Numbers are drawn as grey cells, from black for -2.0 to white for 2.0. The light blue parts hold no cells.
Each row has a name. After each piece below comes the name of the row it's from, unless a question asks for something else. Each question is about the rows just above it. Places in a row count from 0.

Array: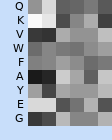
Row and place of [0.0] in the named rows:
F, 0
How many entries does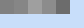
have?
5
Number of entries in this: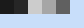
5
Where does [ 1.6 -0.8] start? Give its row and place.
K, 1

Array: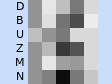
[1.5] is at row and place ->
B, 1
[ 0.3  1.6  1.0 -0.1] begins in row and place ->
D, 0

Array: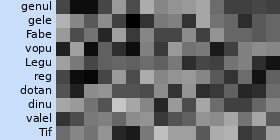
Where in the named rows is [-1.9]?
reg, 2
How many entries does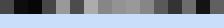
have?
16

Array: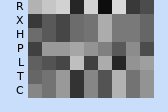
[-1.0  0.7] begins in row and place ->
L, 4
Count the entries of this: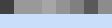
8

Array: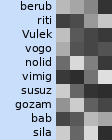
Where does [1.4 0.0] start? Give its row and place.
nolid, 1
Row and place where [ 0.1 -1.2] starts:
berub, 2
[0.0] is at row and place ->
nolid, 2
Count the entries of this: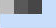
3
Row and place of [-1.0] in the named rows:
riti, 0
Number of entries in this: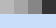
4

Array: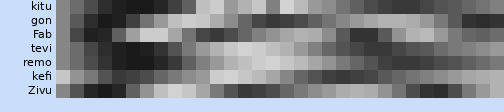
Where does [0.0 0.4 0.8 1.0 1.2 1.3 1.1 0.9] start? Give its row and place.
remo, 10
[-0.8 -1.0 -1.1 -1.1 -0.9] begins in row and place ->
kitu, 22
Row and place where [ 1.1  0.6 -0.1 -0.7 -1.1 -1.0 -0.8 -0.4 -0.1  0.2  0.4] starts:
Zivu, 9
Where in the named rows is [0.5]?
Fab, 5

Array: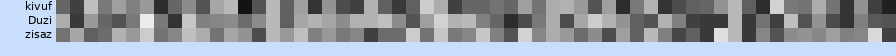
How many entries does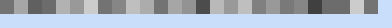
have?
27
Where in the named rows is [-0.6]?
Duzi, 58
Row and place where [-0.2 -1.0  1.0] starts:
Duzi, 50
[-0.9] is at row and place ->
zisaz, 44

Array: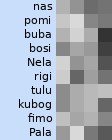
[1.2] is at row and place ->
rigi, 0
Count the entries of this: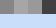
4
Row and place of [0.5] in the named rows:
rigi, 2
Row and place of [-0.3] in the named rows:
nas, 2
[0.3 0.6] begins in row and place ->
Nela, 1
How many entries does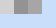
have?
3

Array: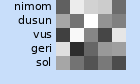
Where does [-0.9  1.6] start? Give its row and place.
vus, 3
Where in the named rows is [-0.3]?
nimom, 4

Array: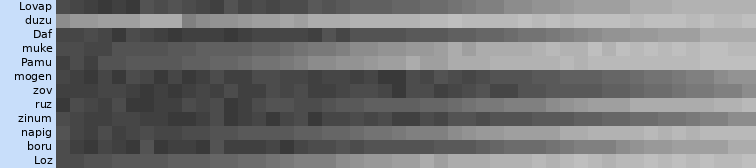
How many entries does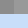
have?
2
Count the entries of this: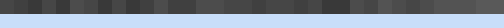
36
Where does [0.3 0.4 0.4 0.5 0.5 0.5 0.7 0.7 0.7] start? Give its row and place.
Daf, 40
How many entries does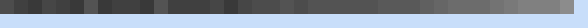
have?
41
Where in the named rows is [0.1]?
Daf, 37
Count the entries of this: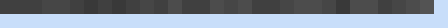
31
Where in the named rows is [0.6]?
duzu, 16

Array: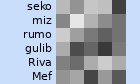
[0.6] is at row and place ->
Mef, 1
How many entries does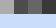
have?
4
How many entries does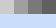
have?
4
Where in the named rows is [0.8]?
miz, 2
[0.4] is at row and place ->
Mef, 3

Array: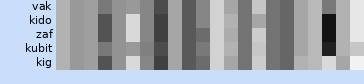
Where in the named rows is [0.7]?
zaf, 12
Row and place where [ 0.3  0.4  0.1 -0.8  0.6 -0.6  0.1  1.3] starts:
vak, 4
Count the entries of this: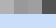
4
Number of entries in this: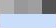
4
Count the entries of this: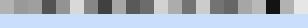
22
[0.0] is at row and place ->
kubit, 6
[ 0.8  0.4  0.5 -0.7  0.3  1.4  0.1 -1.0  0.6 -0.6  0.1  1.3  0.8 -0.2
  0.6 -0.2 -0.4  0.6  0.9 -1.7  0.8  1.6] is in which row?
kido

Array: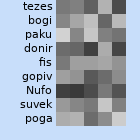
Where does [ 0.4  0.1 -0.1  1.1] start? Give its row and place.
suvek, 0
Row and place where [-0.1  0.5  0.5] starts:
fis, 0
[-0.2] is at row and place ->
paku, 4
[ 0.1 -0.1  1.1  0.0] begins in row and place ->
suvek, 1
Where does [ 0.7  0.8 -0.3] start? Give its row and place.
poga, 0
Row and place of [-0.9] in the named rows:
donir, 4

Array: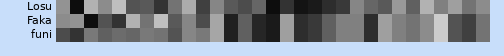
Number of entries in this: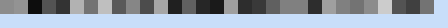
31
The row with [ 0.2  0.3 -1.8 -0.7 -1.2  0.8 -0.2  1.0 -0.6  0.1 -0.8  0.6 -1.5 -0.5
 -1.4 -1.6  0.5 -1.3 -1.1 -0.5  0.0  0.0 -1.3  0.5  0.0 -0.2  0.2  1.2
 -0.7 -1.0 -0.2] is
Faka
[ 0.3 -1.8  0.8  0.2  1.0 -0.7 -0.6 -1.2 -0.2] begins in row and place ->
Losu, 0
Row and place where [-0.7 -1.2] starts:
Faka, 3

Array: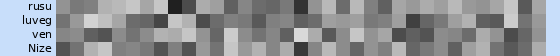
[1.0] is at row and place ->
luveg, 3
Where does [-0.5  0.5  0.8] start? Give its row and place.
Nize, 28

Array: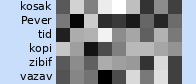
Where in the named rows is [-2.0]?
vazav, 3
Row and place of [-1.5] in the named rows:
tid, 0
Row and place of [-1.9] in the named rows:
Pever, 1
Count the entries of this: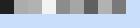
9
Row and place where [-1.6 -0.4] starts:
Pever, 5
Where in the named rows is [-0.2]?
vazav, 2

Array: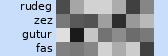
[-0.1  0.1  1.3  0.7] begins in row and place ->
fas, 1
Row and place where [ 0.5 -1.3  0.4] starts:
zez, 3
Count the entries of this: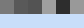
6
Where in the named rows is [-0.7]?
zez, 2
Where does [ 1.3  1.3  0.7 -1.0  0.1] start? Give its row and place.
rudeg, 2
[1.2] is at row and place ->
fas, 5

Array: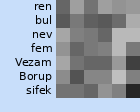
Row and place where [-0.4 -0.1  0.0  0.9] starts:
fem, 1
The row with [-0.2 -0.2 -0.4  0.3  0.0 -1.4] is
sifek
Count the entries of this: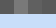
4
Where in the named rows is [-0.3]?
bul, 4

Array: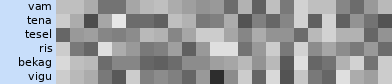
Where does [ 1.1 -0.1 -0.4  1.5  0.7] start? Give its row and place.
vigu, 17
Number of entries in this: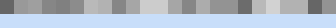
24
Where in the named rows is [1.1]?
vigu, 17

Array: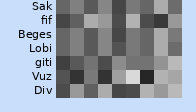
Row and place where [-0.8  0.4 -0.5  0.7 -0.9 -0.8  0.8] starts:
Div, 0
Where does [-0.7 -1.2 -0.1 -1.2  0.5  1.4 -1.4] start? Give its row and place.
Vuz, 0
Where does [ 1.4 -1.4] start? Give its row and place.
Vuz, 5

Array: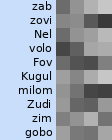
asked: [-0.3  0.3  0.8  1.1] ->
zab
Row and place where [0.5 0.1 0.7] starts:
Kugul, 0
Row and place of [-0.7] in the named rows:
Fov, 1

